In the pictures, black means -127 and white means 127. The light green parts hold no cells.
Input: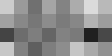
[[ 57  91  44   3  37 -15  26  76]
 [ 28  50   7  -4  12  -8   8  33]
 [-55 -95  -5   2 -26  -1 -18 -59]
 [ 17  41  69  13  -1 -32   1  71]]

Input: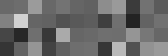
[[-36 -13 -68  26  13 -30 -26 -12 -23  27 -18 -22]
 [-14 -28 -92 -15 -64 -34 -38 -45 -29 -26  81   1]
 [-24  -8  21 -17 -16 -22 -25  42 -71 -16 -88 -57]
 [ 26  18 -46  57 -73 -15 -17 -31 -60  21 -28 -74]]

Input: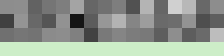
[[  13  -23   56   80  -25   52  -46   -1  -15  -25   36   -1  -10  -29
    14   13]
 [ -33  -49   19  -18  -21   29    5   51   23  -35 -106   18  -42  -23
    20  -63]
 [  61  -21  -34   14  -33   -6   -3    5   -6  -61    0   13   11  -12
    -9  -15]]

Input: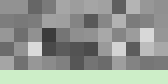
[[ 16  23  52 -32  33  37  29  38  -5 -25  18  18]
 [ 18   3  -4  50   7 -38   4  31  33  -3  -6  -2]
 [ 22  88  28   5  40  18  15 -10 -68  17 -16  23]
 [ 40  61 -35  83  26 -52 -44 -36 -53  90  19 -20]
 [ -6  -9   3  30 -20 -11 -41   0  11  23 -14  37]]

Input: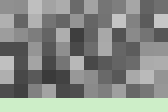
[[-16 -28  38  -1 -10  35 -21  44  35  63  14  16]
 [ 70 -36   2  68 -12 -26  20 -26 -11  50 -26  48]
 [-41 -11  10 -44  40 -28 -65  46 -27  -2  13  29]
 [ 20  19 -35 -25  42 -18 -54  15 -39  21 -50 -50]
 [ 45  43 -20 -27 -38 -55  56 -10 -55  36 -47  64]
 [ 20  58  41 -39 -22  13  24 -61 -69 -38 -55  47]
 [ 23  -9 -25  31  -1  10 -49 -54  35   1 -62 -50]]

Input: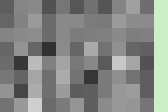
[[-17  32   4 -42 -14 -41  -9 -45   9   5 -33]
 [ 11  12  26  -5  -3   9   9 -20  26   2 -26]
 [  0  -1  10   0  -1  -3   9 -19  13  10   4]
 [-30 -25  16 -12  42 -25  11 -78 -25  19 -25]
 [-45  37  72 -37   8  -7  35   0  59 -72 -19]
 [-33 -13  15  -4 -73 -12  43 -16  37 -27  -8]
 [-33  28  24  -5 -32 -34  27 -15  44 -58  19]
 [-10  21  24  11 -33  20  -4 -20  79  25 -12]]

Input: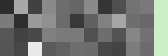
[[ -6 -12 -48 -74  10 -26 -18  10 -62  40 -83]
 [-23 -17  38   1 -30 -71 -20  16  26 -82  -4]
 [-14   6 -44 -17 -46  -4  -5   0 -55 -61 -40]
 [-19  -3 -60 -55 -19 -17 -29 -36 105 -56 -42]]

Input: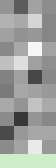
[[ 13  34 -35  20]
 [  6  85  41  50]
 [  6  23  18  33]
 [ 35 118  40   8]
 [ 14  32  95  64]
 [  8 -56  32   2]
 [ 25  33  39  -5]
 [ 42  66  20  40]
 [  8  21 -72  11]
 [ 39  39  24 -53]
 [ 24 106  35  11]]
